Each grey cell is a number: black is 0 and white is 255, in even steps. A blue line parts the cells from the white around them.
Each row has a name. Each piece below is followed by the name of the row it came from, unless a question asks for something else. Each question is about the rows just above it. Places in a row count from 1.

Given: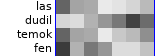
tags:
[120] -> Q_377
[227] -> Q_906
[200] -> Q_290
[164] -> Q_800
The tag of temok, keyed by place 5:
Q_290
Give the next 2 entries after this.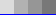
[ 66 108]

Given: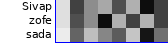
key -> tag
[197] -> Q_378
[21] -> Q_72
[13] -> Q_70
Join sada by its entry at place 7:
Q_72
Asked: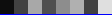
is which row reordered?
Sivap
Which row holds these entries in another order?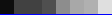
Sivap
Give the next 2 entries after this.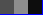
[176  65]
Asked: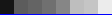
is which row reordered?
sada
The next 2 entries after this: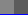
[197  21]

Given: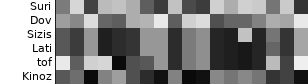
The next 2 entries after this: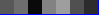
[ 17 130]
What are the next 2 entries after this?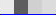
[ 80 102]
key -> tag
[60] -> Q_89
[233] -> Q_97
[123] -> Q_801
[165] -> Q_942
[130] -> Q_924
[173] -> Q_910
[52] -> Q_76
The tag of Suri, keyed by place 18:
Q_76
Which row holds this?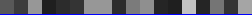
Sizis
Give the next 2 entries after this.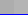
[233  94]
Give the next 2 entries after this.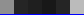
[ 66 239]

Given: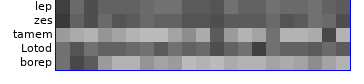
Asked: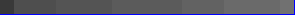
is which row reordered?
zes
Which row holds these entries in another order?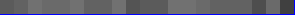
lep
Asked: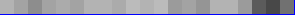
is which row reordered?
borep
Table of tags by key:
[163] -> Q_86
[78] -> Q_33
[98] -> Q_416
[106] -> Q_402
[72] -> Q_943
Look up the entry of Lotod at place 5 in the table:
Q_416
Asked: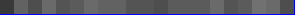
zes
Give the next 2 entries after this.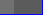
[ 84 113]

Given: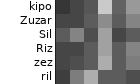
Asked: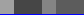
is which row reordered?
Riz
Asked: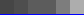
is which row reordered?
zez

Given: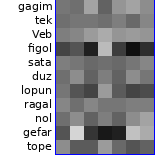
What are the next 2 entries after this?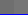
[118 111]
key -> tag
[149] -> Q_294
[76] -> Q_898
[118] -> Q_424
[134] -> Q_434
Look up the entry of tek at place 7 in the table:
Q_434
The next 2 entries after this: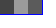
[68 76]
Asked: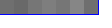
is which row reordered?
tek

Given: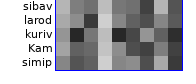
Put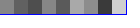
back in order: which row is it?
larod
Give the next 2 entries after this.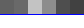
[126  65]

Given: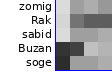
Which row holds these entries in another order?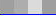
sabid
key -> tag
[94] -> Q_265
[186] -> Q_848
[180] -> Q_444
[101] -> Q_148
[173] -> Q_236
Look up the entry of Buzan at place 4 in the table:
Q_444
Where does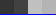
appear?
Buzan

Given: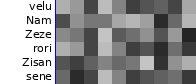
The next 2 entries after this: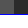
[111  57]
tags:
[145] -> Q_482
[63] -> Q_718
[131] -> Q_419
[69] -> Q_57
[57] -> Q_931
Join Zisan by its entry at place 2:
Q_718
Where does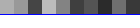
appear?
rori
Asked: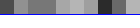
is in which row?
Nam

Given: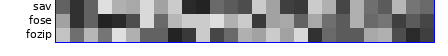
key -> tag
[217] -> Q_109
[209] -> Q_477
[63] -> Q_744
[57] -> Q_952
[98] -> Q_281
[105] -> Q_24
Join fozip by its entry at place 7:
Q_281
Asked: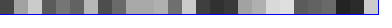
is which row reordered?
fose
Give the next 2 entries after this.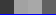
[168 111]
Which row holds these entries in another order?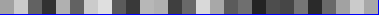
fose
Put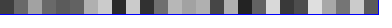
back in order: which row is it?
sav
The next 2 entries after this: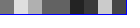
[105 176]
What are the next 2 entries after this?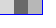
[203 203]

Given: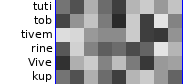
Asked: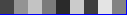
tob
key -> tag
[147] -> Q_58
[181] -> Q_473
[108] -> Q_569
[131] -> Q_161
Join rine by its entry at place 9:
Q_473
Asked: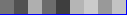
tuti
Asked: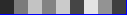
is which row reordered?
tob

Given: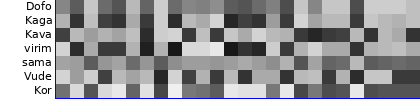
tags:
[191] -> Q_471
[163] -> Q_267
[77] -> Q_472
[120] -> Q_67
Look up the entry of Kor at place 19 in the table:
Q_67
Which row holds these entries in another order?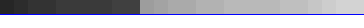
Kava
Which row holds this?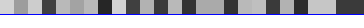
Vude
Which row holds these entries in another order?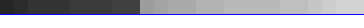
Kaga
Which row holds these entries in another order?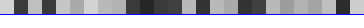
Kava

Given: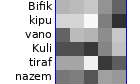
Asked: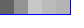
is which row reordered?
Bifik
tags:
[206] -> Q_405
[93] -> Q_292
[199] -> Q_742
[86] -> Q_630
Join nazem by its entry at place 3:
Q_630
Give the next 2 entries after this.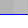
[199 147]
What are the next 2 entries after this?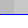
[147  99]

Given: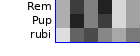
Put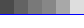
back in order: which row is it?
rubi
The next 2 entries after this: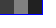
[215 162]
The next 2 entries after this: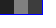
[215 162]
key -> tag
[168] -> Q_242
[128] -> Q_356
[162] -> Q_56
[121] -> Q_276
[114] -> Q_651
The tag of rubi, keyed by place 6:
Q_276

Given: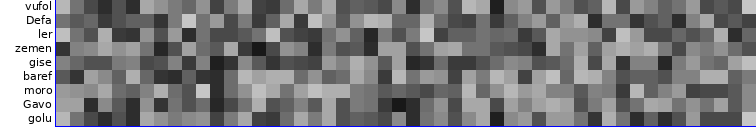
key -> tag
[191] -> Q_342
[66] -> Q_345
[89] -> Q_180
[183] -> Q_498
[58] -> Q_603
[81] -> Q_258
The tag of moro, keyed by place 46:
Q_345
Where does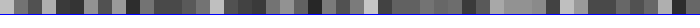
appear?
ler
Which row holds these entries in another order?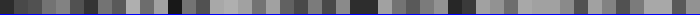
zemen
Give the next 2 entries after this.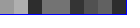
[130 168]
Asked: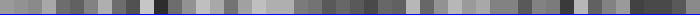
moro
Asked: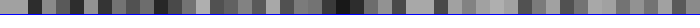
Gavo

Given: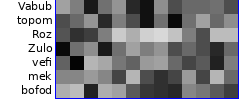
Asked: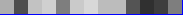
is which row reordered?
Roz
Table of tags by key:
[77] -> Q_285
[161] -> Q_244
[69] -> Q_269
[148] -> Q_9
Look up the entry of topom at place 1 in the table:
Q_285
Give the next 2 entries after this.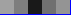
[40 17]
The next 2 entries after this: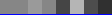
[ 69 154]
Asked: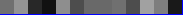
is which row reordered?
Vabub
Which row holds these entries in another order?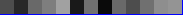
Zulo

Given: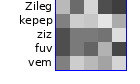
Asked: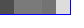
ziz
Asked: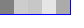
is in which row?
kepep

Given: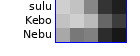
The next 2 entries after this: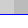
[102  60]
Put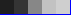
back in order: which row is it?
sulu
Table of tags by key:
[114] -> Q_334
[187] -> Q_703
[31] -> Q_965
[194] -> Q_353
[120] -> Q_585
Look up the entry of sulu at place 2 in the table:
Q_353
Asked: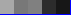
Nebu
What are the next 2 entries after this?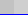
[187 102]

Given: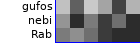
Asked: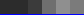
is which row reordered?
Rab
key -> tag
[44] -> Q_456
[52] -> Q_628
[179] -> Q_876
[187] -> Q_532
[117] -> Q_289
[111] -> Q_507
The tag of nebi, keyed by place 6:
Q_456
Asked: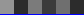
nebi
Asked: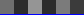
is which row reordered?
nebi
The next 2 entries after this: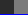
[ 59 111]

